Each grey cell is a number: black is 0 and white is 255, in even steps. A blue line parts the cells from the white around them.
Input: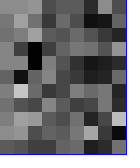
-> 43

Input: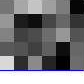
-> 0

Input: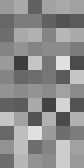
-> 205

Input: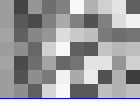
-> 177

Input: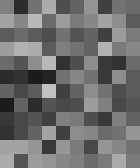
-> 171

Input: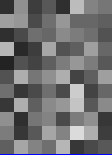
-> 74

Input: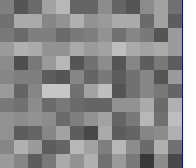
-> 140

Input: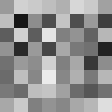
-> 183
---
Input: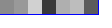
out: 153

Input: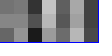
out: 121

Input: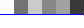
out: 115

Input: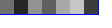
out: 37

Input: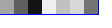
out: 96

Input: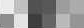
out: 192

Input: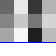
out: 232

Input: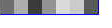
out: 174

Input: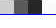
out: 91

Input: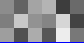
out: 99
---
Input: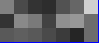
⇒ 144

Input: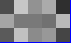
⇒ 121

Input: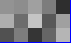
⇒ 196

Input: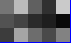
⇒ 42

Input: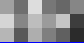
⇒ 155

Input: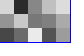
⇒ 120

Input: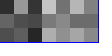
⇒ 137

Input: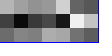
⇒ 23
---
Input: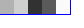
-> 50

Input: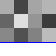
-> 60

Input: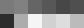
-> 44

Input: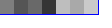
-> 53

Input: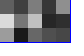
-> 25

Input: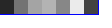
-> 39

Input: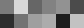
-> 29

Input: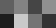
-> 29

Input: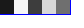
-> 25
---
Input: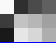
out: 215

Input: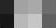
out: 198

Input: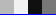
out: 16

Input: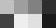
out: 224

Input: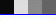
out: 138

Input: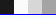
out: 215

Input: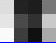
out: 16
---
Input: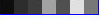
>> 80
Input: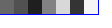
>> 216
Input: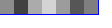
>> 156
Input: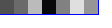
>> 129
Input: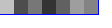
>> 97
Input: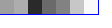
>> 130
